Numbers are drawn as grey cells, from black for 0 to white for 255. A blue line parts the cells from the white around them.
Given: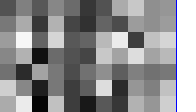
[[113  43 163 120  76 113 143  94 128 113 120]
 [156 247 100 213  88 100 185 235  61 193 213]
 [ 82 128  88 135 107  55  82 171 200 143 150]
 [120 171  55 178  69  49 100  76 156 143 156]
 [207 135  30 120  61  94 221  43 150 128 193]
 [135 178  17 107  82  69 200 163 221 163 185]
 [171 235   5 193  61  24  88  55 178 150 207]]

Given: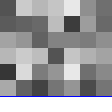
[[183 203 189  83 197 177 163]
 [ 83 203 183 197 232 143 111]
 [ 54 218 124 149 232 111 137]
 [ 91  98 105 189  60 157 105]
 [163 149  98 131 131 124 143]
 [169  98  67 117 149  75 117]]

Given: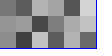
[[142  64 194  93 178 105]
 [119  93 178 164  85 213]
 [148 156  71 126 171 194]]

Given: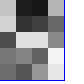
[[ 78 223 223 138]
 [110  85 151 231]
 [118 132  98 245]
 [210  51  65 104]
 [196  29  23 181]]

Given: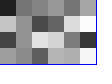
[[ 68 146 226 212 124  55]
 [ 33 116 131 152 116 166]
 [158 139  94 181 174 246]
 [197 146  74 100 219 252]]

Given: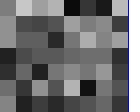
[[125 199 159 179  11  54  25 186]
 [110  54 145  83 179  17 118  83]
 [145  95  95  41 118 173 132 159]
 [ 33  75  89  89 103 110 110  47]
 [145  75  69  83 159 125 138  61]
 [132  33  61  41  69  83 103  54]
 [ 47 103  33 118 138 118 151  61]]

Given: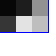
[[ 54 227 190]
 [  7  29 146]]
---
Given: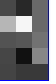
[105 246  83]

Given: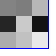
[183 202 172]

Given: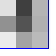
[180  83 235]

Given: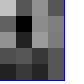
[ 86 140  33  79]

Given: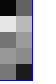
[ 98 230]

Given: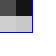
[ 20 207]

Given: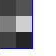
[ 83 125]
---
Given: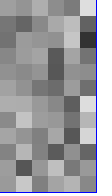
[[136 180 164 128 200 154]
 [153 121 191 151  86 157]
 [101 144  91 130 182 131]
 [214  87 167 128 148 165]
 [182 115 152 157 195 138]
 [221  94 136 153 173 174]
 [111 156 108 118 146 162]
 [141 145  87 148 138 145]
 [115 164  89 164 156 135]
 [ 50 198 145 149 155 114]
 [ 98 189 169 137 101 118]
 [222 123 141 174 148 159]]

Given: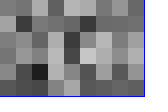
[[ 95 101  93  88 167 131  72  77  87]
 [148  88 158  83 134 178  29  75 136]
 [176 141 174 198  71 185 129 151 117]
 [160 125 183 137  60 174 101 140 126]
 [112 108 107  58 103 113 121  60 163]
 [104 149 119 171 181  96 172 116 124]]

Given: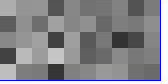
[[106 112 147 153 135 128  53 122 125 190]
 [127 120 138 106  95 154 197 156 186  66]
 [133  71  51 120  89 159  65 161 149 136]
 [142 121 126 104 144 134 161 110 144  93]
 [123  83 130 116 114 135  84 149 148 173]]

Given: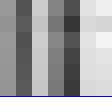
[[220 218  58 121 198  89 148]
 [225 221  62 124 200  87 150]
 [229 223  67 127 201  85 151]
 [244 227  83 135 205  81 153]
 [214 217  54 119 196  91 147]
 [239 226  78 132 204  83 153]]

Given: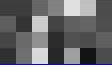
[[ 76  19 159  39 218 111  48]
 [ 96  76  81  44 144 106  70]
 [ 78 100  96  67 203  53  93]
 [ 76 192 224 130 102  61  61]]

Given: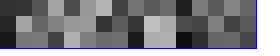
[[ 70 105 102  48  15 176 174  26 111 106 126 176  67 121 118  23]
 [ 90  66 129  68  77 171 192  55  92  51 155 151 131 101 163  38]
 [103 132  91 124  30 107  89 116  67 181 151  75 164  86  53  50]]
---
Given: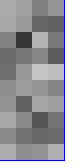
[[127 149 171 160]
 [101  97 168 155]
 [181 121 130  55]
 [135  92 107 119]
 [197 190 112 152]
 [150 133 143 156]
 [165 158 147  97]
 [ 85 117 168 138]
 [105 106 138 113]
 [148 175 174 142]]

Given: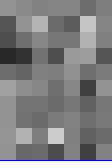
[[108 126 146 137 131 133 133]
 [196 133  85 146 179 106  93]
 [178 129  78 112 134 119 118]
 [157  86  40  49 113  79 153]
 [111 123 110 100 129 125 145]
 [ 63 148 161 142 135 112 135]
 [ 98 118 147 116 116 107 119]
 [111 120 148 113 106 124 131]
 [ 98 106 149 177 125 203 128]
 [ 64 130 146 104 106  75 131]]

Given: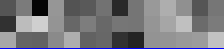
[[ 85 118  85 123   4 150  83  89 114  41 117 153 174 144]
 [107 123  49 188 207 148 103 125 104 118 117 149 166 192]
 [156 194 167 100  98 138 174  98 103  49  35 147 148 153]]

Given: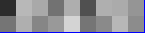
[[171 149  44 184 169 114 174  80 175]
 [183 140 117 175 134 153 212 117 138]]

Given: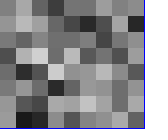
[[129 140 128 168  99  61 116 115 157]
 [165  39 149 185 160 103  71  41  78]
 [119 143 121 100 133 111 111 126  69]
 [ 80 157  78 178 208 109 186  88 115]
 [139  88 109  45  83 204 145 151 184]
 [110 147 121 150 108  42 100 152 146]
 [110 169 151  86  71 169 162 194 163]
 [170  98 155  25  39 140  84 132 144]]

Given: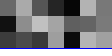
[[179 120 105 170  85  37   6]
 [100 122  17 141 192 164  95]
 [180 160  60  75  57 158  11]]
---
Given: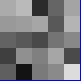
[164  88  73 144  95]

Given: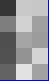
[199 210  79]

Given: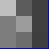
[ 64 156 125]

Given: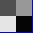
[152 229]

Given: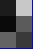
[200  10]

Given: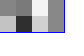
[136 208]
